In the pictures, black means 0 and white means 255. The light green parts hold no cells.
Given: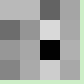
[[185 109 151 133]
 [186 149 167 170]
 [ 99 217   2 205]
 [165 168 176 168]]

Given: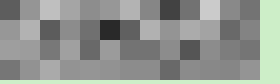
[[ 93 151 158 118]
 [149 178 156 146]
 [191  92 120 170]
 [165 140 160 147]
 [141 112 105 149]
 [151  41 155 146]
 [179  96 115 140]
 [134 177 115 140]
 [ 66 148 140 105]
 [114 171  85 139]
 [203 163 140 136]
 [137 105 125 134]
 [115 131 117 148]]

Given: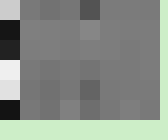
[[204  21  34 239 225  19]
 [121 127 125 121 118 120]
 [114 126 126 117 113 114]
 [118 125 124 120 119 128]
 [ 83 134 126 116 100 110]
 [123 125 125 122 121 120]
 [123 124 122 122 122 126]
 [122 124 124 124 122 121]]

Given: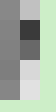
[[136 131 129 126 134]
 [193  58 104 216 225]]

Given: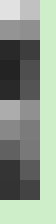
[[225 148  41  35  41 172 136  97  52  51]
 [193 143  61  78  84 144 123 120  90  67]]

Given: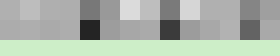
[[176 172]
 [189 174]
 [175 170]
 [174 173]
 [120  36]
 [153 157]
 [219 167]
 [190 170]
 [122  59]
 [214 156]
 [176 168]
 [176 178]
 [133  99]
 [159 169]]

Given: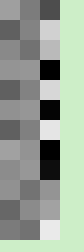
[[159  96 137 148  96 145  96 161 140 145 103 123]
 [124 131 114 150 130 150 128 147 151 115 139 114]
 [ 77 209 186   0 215   4 229   0  13 148 162 234]]
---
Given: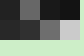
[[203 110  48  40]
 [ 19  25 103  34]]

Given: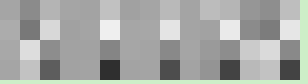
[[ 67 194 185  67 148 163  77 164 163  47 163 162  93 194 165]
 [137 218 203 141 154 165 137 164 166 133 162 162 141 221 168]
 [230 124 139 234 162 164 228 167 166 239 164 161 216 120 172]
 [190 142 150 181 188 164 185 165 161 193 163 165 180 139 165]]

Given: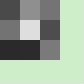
[[122  43  42]
 [ 77 222 115]
 [116 143  74]]

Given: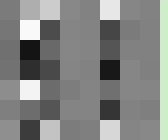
[[136 133 215 127 124 195  60 143]
 [127 130  53 132 132  85 109 127]
 [133 134 112 132 125 108 243 141]
 [128 134  24 130 133  73  46 114]
 [129 129  85 132 134 105  20 112]
 [129 123  70 131 133  76 249 118]
 [130 134 231 130 136 204 174 123]]

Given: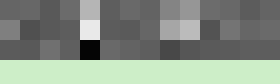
[[ 93  94  91  90  86  72  94  99 105   5  95 112  89  91]
 [106 102 116  83 187 166 102  90  92 233  93  89  80 127]
 [100  92 104 108 150 132  99 105  94 181 107  89 103 101]]

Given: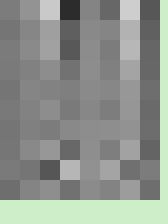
[[110 156 131 139 113 142 132 110]
 [124 112 164 145 182  86 117 122]
 [100 162 126 142 104 151 137 118]
 [109 146 142 141 137 124 128 117]
 [106 150 125 135 122 141 130 121]
 [110 151 135 138 127 130 133 117]
 [103 164 128 141 114 141 129 122]
 [102 183 124 140  88 161 138 123]
 [ 96 178 133 137  95 159 134 117]
 [ 87 206 103 132  44 201 147 124]]

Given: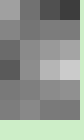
[[121 122 136 125]
 [144 139 127 121]
 [203 181 141  90]
 [164 153 138 107]
 [123 124 117 133]
 [ 61  80 113 160]]
